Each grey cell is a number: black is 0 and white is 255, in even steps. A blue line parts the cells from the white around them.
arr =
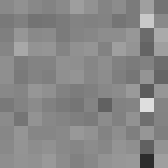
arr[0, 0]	137
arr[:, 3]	[131, 117, 139, 149, 131, 127, 144, 129, 136, 134, 145, 153]
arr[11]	[142, 147, 145, 153, 140, 129, 136, 147, 151, 153, 44, 159]
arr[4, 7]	142
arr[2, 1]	150
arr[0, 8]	140
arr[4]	[143, 124, 131, 131, 145, 143, 134, 142, 129, 123, 129, 109]
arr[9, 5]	152
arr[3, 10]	100
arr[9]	[135, 149, 134, 134, 137, 152, 146, 131, 142, 127, 150, 127]
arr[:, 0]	[137, 121, 127, 133, 143, 143, 136, 121, 139, 135, 137, 142]
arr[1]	[121, 128, 115, 117, 123, 131, 129, 131, 117, 123, 201, 137]
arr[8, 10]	111
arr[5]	[143, 122, 131, 127, 144, 148, 135, 141, 127, 118, 148, 101]
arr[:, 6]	[146, 129, 135, 149, 134, 135, 128, 132, 123, 146, 140, 136]
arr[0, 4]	138
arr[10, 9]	143
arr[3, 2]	147
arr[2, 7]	141
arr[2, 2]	137
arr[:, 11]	[115, 137, 170, 159, 109, 101, 150, 132, 131, 127, 147, 159]
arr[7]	[121, 131, 139, 129, 122, 117, 132, 97, 130, 132, 222, 132]

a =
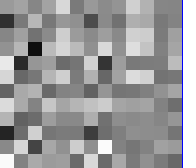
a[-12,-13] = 154
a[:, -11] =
[134, 183, 114, 14, 150, 119, 179, 131, 108, 208, 68, 170]
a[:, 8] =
[148, 113, 137, 145, 157, 162, 117, 165, 142, 127, 130, 168]
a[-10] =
[134, 160, 114, 139, 206, 155, 138, 158, 137, 208, 205, 123, 160]
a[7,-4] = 160
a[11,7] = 106
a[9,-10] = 118
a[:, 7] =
[139, 138, 158, 217, 52, 103, 149, 204, 113, 110, 251, 106]
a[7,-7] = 193
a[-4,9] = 138
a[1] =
[48, 121, 183, 120, 151, 144, 76, 138, 113, 175, 169, 121, 131]
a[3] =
[146, 182, 14, 186, 213, 186, 144, 217, 145, 222, 195, 129, 165]
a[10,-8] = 205
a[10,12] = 155
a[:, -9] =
[216, 151, 206, 213, 107, 207, 131, 165, 137, 123, 145, 158]
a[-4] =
[180, 98, 108, 157, 137, 137, 174, 113, 142, 138, 141, 134, 150]
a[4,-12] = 42
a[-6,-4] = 119
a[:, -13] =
[154, 48, 134, 146, 233, 214, 99, 219, 180, 36, 137, 250]
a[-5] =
[219, 170, 131, 198, 165, 181, 193, 204, 165, 160, 164, 130, 110]
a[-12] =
[154, 163, 134, 163, 216, 122, 153, 139, 148, 208, 178, 134, 133]
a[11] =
[250, 130, 170, 155, 158, 106, 216, 106, 168, 122, 144, 123, 104]
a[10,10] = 130

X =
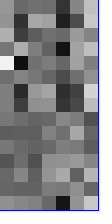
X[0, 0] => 151
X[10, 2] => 99
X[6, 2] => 152
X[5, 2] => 119
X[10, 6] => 93
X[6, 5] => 65
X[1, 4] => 32
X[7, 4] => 52
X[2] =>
[176, 62, 93, 113, 106, 155, 132]
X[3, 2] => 126
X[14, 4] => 21
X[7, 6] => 188
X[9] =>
[93, 95, 94, 129, 112, 167, 101]
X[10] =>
[119, 106, 99, 106, 127, 122, 93]
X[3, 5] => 163
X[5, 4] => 76
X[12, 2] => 95
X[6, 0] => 127
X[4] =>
[241, 15, 113, 125, 102, 161, 127]
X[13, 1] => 99
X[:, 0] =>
[151, 147, 176, 118, 241, 111, 127, 126, 119, 93, 119, 84, 103, 102, 144]
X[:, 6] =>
[192, 199, 132, 191, 127, 145, 211, 188, 80, 101, 93, 133, 181, 102, 199]
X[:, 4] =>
[52, 32, 106, 19, 102, 76, 46, 52, 135, 112, 127, 146, 169, 121, 21]
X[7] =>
[126, 61, 144, 145, 52, 72, 188]
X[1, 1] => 50
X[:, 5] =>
[134, 77, 155, 163, 161, 111, 65, 72, 124, 167, 122, 153, 96, 143, 148]
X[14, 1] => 135

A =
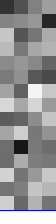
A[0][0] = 51
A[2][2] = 118
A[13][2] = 197
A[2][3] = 171
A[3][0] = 186
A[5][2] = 87
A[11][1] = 172
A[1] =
[132, 139, 151, 39]
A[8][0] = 92
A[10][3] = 109
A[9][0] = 165
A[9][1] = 206
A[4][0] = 138
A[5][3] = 74
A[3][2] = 167
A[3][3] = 178
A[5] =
[122, 144, 87, 74]
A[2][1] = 85
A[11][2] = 125
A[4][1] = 150
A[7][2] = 213

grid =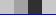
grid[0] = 198
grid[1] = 162
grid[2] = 48
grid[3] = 201
